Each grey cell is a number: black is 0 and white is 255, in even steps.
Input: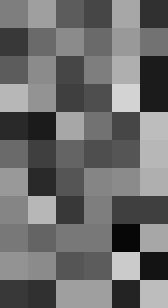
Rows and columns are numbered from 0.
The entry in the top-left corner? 126
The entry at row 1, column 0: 56
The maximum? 211
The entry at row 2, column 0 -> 92
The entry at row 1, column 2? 139
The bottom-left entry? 56
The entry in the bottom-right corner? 189
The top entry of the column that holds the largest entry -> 167
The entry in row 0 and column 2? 92
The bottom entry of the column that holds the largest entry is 35
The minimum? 7
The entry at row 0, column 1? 159
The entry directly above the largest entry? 175

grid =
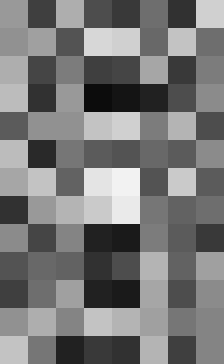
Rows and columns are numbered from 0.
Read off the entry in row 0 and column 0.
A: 153
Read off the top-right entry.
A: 208
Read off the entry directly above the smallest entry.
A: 63
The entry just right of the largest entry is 83
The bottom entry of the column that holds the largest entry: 49
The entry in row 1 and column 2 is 83
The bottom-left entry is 195
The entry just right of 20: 33
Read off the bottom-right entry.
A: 132
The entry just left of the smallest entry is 153
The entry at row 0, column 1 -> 63
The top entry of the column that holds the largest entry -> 57
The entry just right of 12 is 20
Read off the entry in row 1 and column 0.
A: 145
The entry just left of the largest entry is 228
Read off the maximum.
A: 242
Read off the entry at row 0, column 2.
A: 174
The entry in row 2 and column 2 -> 124
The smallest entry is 12
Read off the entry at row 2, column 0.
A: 174
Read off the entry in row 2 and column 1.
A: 69
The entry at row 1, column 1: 160

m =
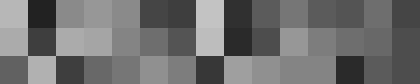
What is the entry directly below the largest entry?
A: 189
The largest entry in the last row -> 177
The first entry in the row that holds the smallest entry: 183
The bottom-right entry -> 77
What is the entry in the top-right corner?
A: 69
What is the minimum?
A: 34
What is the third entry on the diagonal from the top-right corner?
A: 42
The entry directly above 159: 42
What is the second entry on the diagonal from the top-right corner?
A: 104
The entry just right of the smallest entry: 138
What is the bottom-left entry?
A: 97
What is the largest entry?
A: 195
